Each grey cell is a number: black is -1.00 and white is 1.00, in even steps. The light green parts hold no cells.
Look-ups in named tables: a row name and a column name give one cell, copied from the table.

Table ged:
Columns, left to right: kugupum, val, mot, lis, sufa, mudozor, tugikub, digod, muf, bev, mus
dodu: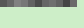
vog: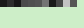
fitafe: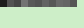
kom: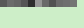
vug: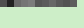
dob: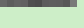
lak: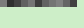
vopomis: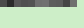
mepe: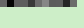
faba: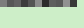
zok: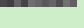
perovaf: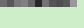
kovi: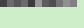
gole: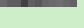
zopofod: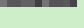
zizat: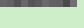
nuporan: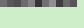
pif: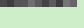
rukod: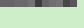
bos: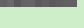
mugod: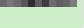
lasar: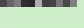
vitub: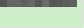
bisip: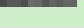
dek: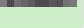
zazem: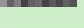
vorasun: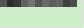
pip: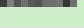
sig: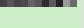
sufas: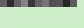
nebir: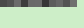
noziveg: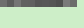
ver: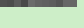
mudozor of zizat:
-0.29
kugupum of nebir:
-0.43
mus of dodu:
-0.17
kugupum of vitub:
-0.33
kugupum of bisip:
-0.40
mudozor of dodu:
-0.41
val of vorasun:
-0.64
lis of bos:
-0.22
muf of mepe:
-0.27
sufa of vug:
-0.03
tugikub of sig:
-0.65
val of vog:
-0.65
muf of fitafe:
-0.18
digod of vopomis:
-0.27
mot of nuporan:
-0.38
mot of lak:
-0.48
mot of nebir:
-0.16

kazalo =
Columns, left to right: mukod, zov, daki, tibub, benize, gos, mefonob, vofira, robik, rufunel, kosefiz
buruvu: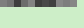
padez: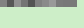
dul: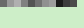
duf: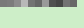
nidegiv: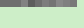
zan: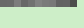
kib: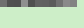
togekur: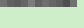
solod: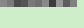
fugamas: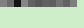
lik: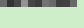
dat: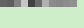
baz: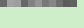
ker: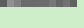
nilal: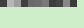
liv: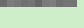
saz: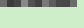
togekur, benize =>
-0.03
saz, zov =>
-0.54
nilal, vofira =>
-0.52
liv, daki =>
-0.07
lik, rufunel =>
-0.49
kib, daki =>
-0.38
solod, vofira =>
-0.52
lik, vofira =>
-0.18
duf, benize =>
-0.10
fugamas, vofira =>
-0.26
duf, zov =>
-0.03
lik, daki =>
-0.44
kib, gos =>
-0.24
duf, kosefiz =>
-0.19
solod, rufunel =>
-0.27
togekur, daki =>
-0.28
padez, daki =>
0.14
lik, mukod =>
-0.17
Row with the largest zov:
nilal

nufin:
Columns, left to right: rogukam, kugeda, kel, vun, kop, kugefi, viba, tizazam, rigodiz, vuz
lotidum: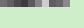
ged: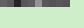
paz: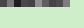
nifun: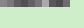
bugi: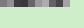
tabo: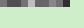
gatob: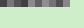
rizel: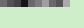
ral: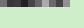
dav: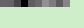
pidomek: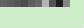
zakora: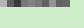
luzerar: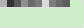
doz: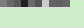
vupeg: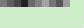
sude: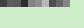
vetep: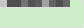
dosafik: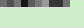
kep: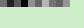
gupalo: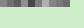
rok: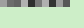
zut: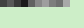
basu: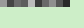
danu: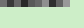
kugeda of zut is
-0.31
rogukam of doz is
-0.03
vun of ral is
-0.74
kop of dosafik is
-0.28
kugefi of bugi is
0.20
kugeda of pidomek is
-0.29
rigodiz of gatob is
-0.37
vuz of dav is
0.04
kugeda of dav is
-0.22
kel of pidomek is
-0.34
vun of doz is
-0.74
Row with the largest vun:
rok

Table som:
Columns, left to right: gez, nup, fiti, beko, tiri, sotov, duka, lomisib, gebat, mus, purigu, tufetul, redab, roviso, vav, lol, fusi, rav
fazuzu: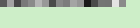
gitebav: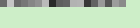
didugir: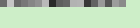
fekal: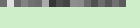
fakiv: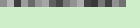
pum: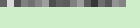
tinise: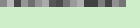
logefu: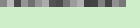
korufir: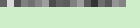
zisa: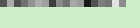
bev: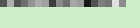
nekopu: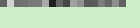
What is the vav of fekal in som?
-0.15
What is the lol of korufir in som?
-0.31
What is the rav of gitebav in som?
0.08
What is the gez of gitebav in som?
-0.17
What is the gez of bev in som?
-0.34
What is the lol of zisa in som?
-0.09
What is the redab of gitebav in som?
-0.56
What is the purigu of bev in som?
0.31
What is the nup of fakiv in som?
0.42
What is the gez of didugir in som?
-0.16
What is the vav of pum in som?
-0.14
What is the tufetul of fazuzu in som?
0.18
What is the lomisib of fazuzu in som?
-0.42
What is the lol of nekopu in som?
-0.19

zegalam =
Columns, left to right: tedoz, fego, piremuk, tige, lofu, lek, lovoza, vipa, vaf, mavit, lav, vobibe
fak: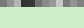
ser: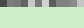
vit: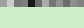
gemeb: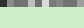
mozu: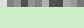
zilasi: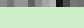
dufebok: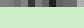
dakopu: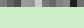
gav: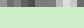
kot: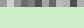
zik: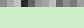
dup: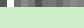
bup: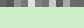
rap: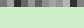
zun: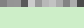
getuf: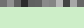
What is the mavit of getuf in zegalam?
-0.47
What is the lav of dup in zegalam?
0.07
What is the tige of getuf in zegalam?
-0.66
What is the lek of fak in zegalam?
-0.11
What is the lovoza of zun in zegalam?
0.44
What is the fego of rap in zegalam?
0.26
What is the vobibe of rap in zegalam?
0.01
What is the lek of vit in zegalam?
-0.17
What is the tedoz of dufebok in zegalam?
0.01
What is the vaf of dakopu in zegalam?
0.01
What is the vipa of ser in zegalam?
-0.28

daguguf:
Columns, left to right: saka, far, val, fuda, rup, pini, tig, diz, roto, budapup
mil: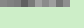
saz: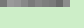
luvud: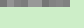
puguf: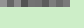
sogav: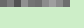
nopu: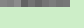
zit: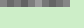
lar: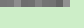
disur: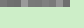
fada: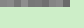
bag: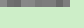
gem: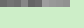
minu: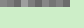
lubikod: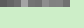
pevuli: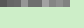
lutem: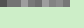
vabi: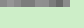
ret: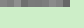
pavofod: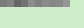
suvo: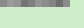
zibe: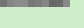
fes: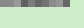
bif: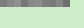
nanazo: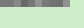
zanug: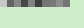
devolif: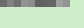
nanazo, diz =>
-0.10
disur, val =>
-0.14
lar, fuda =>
-0.14
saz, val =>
0.17
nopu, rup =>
-0.10
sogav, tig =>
0.10
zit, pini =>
0.22
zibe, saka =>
-0.10
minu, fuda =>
0.24
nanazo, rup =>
-0.07
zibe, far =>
0.04
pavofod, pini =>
0.01
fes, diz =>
0.10

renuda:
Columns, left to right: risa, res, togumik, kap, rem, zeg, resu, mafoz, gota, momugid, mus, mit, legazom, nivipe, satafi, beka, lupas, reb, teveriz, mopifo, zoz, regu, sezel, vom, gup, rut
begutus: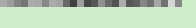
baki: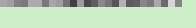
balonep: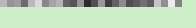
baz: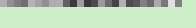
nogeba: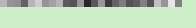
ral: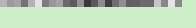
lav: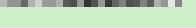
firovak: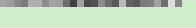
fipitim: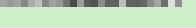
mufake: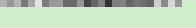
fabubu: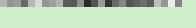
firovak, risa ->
0.30
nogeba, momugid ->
-0.29
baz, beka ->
-0.17
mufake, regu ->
-0.21
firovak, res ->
0.22
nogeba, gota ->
0.42
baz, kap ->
-0.13
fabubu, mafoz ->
0.25
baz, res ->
0.13
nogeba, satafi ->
0.19
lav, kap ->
-0.19
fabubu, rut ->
0.03
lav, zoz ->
0.01
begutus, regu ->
-0.12
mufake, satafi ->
0.03
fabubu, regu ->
-0.28
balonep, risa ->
0.44
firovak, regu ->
0.00
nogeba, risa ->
0.43

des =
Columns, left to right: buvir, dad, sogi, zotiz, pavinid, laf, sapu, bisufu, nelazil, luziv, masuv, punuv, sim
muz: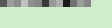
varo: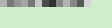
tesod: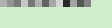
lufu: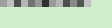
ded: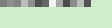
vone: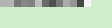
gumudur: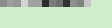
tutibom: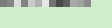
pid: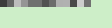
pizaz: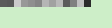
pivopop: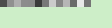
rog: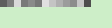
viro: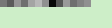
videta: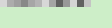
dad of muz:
0.22
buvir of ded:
-0.02
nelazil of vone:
-0.06
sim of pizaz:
-0.66
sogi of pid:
0.48
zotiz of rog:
-0.05
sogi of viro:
0.18
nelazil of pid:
0.38
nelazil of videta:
-0.25
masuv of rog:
0.10
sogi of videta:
0.25
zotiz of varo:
0.29
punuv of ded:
0.48
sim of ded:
-0.35
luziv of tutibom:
-0.25
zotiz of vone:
0.07
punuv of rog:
0.56
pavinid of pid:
-0.12
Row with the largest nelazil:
tesod

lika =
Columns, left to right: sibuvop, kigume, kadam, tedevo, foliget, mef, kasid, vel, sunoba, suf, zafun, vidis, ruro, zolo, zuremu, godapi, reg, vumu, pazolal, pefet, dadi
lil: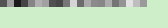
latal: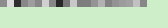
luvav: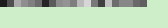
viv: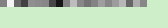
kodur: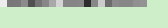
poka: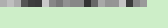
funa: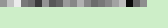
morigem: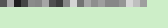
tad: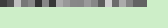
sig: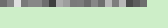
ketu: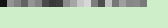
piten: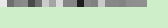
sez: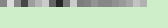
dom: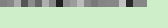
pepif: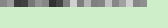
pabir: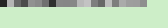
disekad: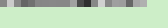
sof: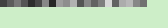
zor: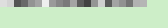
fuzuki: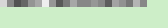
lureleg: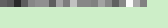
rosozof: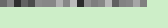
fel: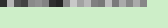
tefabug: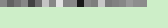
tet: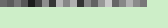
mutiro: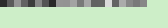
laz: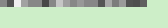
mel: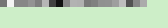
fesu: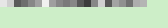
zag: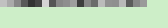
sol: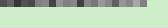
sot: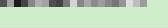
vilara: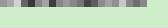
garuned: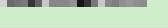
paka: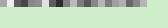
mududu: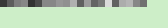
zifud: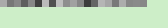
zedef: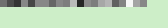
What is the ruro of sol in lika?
0.06
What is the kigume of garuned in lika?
-0.17
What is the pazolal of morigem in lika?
0.69
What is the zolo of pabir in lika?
-0.01
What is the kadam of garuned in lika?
-0.10
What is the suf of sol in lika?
0.00
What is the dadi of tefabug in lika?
0.09
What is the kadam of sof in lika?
-0.06
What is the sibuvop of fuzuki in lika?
0.69
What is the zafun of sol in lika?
0.06
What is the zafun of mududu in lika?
0.38
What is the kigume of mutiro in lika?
-0.29
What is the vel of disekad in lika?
0.07
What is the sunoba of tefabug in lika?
0.77
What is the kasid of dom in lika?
0.37
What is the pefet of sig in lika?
-0.27
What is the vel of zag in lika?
-0.33

